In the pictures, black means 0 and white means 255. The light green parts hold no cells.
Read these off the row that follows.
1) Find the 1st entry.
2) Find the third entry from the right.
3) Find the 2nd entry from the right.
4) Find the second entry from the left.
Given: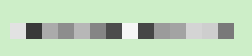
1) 226
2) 212
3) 206
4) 57

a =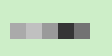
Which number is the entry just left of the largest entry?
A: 170
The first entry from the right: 115
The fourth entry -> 53

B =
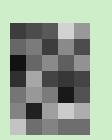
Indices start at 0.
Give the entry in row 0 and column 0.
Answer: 61
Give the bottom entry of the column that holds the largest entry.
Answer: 110
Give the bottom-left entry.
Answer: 195
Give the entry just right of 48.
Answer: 167
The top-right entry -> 152
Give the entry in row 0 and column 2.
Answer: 89
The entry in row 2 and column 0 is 18
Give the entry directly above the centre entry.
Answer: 138
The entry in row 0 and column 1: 76
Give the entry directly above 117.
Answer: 48

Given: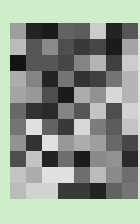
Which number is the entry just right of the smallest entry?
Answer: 86
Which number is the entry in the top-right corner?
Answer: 86
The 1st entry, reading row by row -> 158
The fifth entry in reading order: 92
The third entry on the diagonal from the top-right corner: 180
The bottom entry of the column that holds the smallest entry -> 187
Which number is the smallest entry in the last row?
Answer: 35
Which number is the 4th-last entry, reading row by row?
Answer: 57
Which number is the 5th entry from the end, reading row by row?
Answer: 57
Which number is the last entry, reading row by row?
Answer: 117
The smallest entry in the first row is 27
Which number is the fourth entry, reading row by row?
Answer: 98
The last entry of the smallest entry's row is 203
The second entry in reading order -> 35
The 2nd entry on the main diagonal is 86
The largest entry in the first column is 195

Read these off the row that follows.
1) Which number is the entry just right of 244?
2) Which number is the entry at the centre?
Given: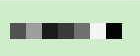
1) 4
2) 58
